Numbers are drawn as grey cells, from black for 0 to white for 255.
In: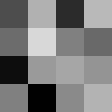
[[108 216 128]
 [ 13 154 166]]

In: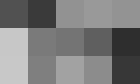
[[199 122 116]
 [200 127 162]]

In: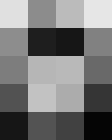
[[141  30  22]
 [125 182 185]]

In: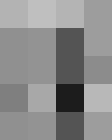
[[144 147  84]
 [144 147  84]]

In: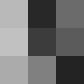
[[193  60  91]
 [171 128  35]]

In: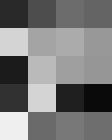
[[212 164 171]
 [ 27 186 159]]
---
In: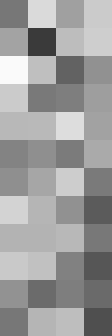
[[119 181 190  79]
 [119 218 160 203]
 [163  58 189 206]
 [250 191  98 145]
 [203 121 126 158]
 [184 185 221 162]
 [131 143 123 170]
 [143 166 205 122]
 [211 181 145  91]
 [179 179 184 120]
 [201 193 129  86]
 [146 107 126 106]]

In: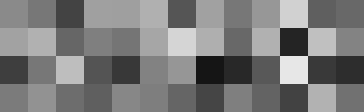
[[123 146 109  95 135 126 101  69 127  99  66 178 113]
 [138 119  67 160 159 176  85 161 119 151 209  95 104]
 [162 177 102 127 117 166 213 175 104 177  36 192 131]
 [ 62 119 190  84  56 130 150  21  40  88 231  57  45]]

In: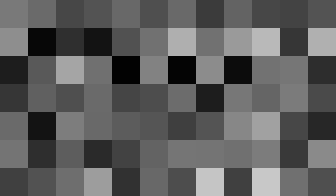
[[ 64  82 110 157  49 104  77 197  64 200 112  79]
 [121 106  71  83 104  79 105  59  99  71  67  83]
 [142   7  47  19  81 113 175 113 154 185  54 176]
 [ 29  89 165 112   2 130   4 140  12 114 118  45]
 [ 54  96  79 106  69  77 108  29 119 101 123  74]
 [106  19 125 105  92  85  63  84 135 161  71  39]
 [116  46  93  42  66  99 117 116 112 124  57 138]]

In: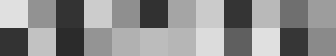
[[ 51 194  43 148 177 188 182 220  95 224  54 138]
 [224 146  51 204 143  49 165 203  52 185 111 157]]

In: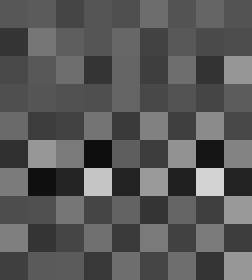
[[ 63  90  91  56 110  69 110  52 151]
 [ 87  91  69  85  79 109  83 101  83]
 [ 53 118  94  85 103  66  88  75  77]
 [ 73  88 110  52 100  62 110  51 150]
 [ 79  85  81  79 100  72  82  69  92]
 [106  60  66 116  58 129  63 139  72]
 [ 48 151 122  14  94  60 146  20 131]
 [123  15  36 197  34 154  31 210  34]
 [ 77  80 118  69  99  53 100  63 153]
 [127  52  69 112  58 122  65 122  60]]

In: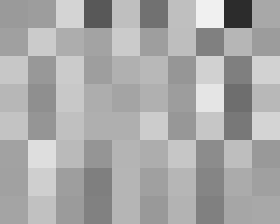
[[164 193 155 129 181 153 179 128 166 168]
 [154 157 212  88 191 113 191 240  44 168]
 [160 203 173 163 203 158 190 128 182 156]
 [199 152 203 158 176 184 150 209 127 210]
 [183 143 200 173 164 176 157 229 110 184]
 [195 149 192 175 175 204 151 198 120 212]
 [162 222 186 149 180 173 198 140 190 153]
 [161 207 158 127 181 160 182 133 171 160]]
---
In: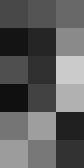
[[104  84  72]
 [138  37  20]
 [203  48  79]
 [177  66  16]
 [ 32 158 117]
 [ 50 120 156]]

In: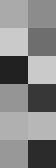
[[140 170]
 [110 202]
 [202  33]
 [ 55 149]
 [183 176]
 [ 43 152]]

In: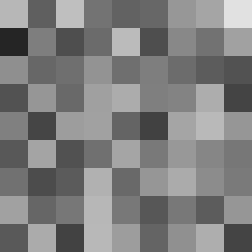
[[225 165 151 103  98 115 191  95 183]
 [161 114 136  78 187 107  78 126  37]
 [ 82  92 108 126 111 147 111 103 143]
 [ 68 173 131 127 172 160 105 150  82]
 [150 185 165  65 100 161 157  69 128]
 [119 134 152 121 165 112  81 164  88]
 [122 140 171 150 105 177  91  76 113]
 [150  92 120  87 120 183 119 102 161]
 [ 68 174 144 100 157 184  66 171  89]]

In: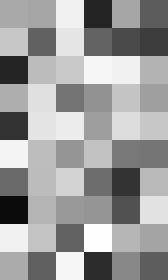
[[ 92 166  36 240 165 169]
 [ 61  74  99 229  97 199]
 [179 241 246 200 188  36]
 [159 196 146 116 224 174]
 [199 220 158 236 228  50]
 [117 120 194 149 189 244]
 [185  51 109 211 188 106]
 [226  81 149 153 180  11]
 [164 182 254  98 195 241]
 [ 93 136  44 245  95 171]]

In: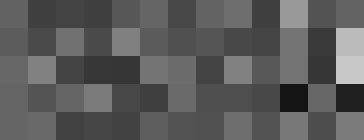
[[ 99  83 153  64 110  99  71 101  87  64  67  64  98]
 [187  58 116  69  72  85  80  91 128  75 113  74  92]
 [200  54 115  88 129  67 108 116  54  55  67 129 103]
 [ 31 103  20  72  78  79 106  63  72 122 101  84 100]
 [122  77 120  83 110  81  82  94  66  70  66 105 101]]

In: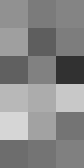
[[132 123 145]
 [125  94 159]
 [ 49 129  96]
 [200 172 184]
 [116 162 214]
 [128 116 109]]

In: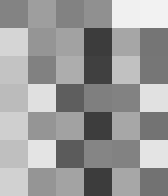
[[242 240 144 130 158 131]
 [117 166  60 162 149 213]
 [118 193  64 173 129 195]
 [225 130 127  94 224 187]
 [115 167  61 162 149 207]
 [228 130 133  91 228 191]
 [114 167  60 163 149 209]]

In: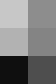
[[141 199]
 [132 178]
 [ 78  15]]
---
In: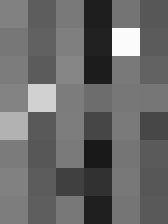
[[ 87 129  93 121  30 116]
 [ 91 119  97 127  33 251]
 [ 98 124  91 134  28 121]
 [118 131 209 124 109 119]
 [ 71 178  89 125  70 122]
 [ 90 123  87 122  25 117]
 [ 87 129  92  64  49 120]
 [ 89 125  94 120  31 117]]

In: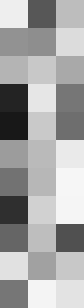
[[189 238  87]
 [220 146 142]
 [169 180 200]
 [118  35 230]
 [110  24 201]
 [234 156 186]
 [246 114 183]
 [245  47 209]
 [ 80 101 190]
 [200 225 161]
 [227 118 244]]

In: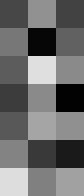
[[ 66  71 145]
 [ 97 119   6]
 [138  92 223]
 [  2  60 138]
 [144  88 165]
 [ 26 131  57]
 [161 221 128]]

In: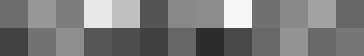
[[102 109 152 125 231 192  84 135 139 247 113 136 162]
 [118  67 115 142  87  76  64 102  45  72 105 147 105]]

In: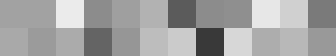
[[122 162 162 235 140 159 178  91 140 143 231 208]
 [153 169 155 171 100 150 189 203  57 215 173 184]]

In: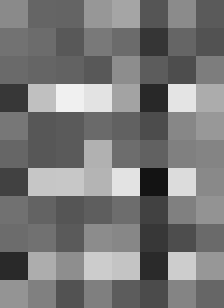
[[ 90 138 101 100 151 165  85 139]
 [ 82 114 108  88 121 107  53 101]
 [125 106 101  98  88 141  92  77]
 [172  55 192 240 227 163  40 228]
 [152 119  87  90 106  97  76 135]
 [132 102  87  90 177 109  97 128]
 [137  65 198 199 180 227  19 220]
 [147 113  99  85  94 109  65 128]
 [106 108 113  90 140 135  55  77]
 [151  41 173 142 204 196  42 205]
 [102 148 128  82 127  92  75 132]]
